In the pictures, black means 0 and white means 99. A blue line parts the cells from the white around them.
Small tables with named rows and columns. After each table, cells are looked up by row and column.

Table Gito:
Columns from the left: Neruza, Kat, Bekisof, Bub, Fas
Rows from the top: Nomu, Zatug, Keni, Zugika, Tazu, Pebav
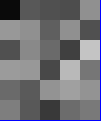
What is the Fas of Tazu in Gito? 57
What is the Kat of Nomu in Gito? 34
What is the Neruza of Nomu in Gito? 4
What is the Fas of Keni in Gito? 76
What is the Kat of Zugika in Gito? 59
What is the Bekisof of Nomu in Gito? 31
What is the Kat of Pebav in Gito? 34
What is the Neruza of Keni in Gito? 31
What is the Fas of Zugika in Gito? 46

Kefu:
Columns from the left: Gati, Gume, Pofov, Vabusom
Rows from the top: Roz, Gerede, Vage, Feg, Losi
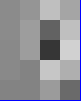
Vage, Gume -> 61
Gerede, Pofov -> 38
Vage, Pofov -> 21
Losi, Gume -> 51
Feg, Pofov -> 77
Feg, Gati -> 53

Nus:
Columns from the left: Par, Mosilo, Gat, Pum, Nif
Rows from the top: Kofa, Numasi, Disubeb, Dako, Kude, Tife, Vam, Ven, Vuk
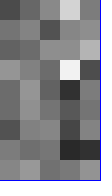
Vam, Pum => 27
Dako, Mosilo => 50
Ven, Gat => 46
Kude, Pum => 19
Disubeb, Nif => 70
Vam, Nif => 51
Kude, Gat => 38
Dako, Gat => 42
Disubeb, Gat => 55
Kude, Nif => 48
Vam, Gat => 52
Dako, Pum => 94

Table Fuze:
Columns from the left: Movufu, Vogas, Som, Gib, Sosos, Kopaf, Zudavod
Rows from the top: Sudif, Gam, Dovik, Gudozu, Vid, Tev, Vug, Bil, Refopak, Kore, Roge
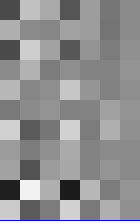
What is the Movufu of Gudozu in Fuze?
54
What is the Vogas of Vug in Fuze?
35
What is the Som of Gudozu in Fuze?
48
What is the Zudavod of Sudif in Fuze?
54
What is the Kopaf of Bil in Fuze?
54
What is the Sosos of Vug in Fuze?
48
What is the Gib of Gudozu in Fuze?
55
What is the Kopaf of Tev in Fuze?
62
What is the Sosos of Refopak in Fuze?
51
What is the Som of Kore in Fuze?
68
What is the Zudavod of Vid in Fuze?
55

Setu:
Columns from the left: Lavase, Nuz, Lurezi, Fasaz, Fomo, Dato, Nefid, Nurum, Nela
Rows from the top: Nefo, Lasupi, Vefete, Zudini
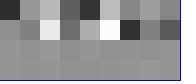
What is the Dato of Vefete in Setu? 56
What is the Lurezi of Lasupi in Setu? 91
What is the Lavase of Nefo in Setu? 18
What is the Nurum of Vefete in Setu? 56
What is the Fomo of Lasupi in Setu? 67
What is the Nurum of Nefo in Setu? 61
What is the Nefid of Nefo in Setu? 52
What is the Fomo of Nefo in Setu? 20
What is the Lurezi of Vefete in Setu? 59
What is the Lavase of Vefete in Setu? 58
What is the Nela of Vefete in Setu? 58
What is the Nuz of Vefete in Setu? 56
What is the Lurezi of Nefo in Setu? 72
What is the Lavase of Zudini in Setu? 58
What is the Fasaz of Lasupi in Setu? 42
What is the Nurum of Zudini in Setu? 59
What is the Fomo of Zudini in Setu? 56
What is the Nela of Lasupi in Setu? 35
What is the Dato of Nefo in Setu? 73

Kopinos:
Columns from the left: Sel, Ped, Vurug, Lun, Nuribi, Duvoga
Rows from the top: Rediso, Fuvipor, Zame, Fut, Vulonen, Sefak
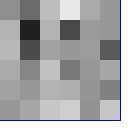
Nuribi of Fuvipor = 60
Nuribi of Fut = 59
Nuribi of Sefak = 57
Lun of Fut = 47
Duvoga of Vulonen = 50
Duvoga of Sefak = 77
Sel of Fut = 66
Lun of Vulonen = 68
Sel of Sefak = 59
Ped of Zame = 29
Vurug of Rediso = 73
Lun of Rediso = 90
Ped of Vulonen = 59
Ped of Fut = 52
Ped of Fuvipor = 13
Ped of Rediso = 41
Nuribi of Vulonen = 58
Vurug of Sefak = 77
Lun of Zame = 59

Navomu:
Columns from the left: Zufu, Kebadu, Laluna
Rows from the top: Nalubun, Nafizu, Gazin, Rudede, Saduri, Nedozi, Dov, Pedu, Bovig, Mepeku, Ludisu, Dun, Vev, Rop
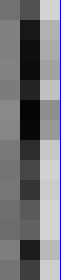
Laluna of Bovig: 81
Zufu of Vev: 49
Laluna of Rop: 80
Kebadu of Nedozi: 2
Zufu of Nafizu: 50
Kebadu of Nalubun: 31
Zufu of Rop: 45
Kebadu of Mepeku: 20
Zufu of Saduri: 48
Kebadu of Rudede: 5
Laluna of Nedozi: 55
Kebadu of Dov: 3
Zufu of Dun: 42
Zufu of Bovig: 45
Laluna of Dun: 82
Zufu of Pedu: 47

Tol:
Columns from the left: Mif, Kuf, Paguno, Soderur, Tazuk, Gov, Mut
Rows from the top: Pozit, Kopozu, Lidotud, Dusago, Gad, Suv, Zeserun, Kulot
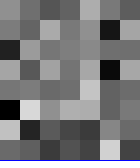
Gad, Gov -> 38
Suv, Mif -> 0
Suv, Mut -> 47
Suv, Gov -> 38
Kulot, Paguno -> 23
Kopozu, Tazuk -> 56
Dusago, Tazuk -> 65
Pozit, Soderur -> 38
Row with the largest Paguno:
Kopozu

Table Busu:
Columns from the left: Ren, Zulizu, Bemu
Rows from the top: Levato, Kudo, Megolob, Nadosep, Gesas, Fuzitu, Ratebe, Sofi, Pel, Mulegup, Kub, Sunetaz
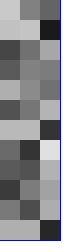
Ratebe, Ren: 72
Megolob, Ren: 27
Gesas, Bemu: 44
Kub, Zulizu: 30
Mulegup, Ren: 23
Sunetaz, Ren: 68
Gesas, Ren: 68
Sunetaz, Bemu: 15
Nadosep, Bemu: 48
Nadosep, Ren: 35
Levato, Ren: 78
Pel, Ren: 35
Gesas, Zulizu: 54
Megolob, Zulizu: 44

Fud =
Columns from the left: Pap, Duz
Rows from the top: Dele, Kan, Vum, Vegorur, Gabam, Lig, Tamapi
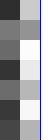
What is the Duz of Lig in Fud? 96
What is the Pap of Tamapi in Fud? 27
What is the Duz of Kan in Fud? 57
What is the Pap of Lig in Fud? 22
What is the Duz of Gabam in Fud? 71
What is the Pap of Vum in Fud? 41
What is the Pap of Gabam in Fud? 42
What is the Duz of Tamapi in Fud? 70
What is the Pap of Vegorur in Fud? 20
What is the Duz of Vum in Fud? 98
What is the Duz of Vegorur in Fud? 91
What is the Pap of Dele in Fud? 18
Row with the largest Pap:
Kan

